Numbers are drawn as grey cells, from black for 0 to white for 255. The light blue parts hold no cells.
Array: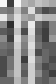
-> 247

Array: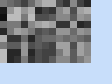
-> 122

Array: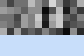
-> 129

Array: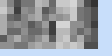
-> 185

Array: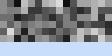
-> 139
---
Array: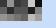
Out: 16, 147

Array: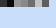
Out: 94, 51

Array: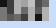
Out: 106, 119

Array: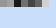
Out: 208, 150

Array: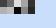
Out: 51, 177

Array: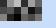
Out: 99, 131

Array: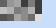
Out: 61, 85

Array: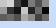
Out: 138, 93
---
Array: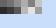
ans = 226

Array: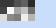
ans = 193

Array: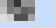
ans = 95

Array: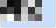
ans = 51

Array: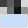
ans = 19

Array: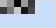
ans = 19
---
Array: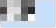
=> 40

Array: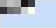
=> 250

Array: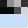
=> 213

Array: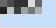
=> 175

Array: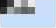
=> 109

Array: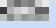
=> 99
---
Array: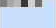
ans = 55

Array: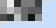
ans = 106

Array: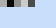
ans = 144

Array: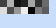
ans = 5

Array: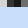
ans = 53

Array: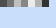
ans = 235

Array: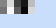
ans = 91

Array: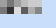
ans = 93

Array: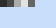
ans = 171
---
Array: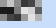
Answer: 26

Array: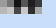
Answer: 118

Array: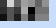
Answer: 85

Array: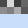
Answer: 216

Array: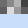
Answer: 137

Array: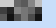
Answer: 35

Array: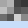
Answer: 152

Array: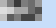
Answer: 209

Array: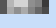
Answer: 182

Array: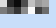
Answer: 39
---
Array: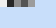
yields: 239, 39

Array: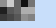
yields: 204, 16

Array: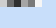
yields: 245, 47

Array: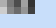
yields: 205, 51

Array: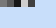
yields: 206, 23

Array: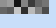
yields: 197, 20

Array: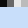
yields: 232, 10

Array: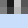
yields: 198, 26

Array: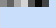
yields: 212, 8

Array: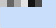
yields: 227, 20
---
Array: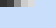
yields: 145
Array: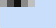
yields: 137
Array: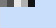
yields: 121
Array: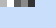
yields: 138
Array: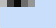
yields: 108
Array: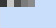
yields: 123
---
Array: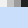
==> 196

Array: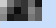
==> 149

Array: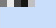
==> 192

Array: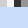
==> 207

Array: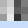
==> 220

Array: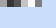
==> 196
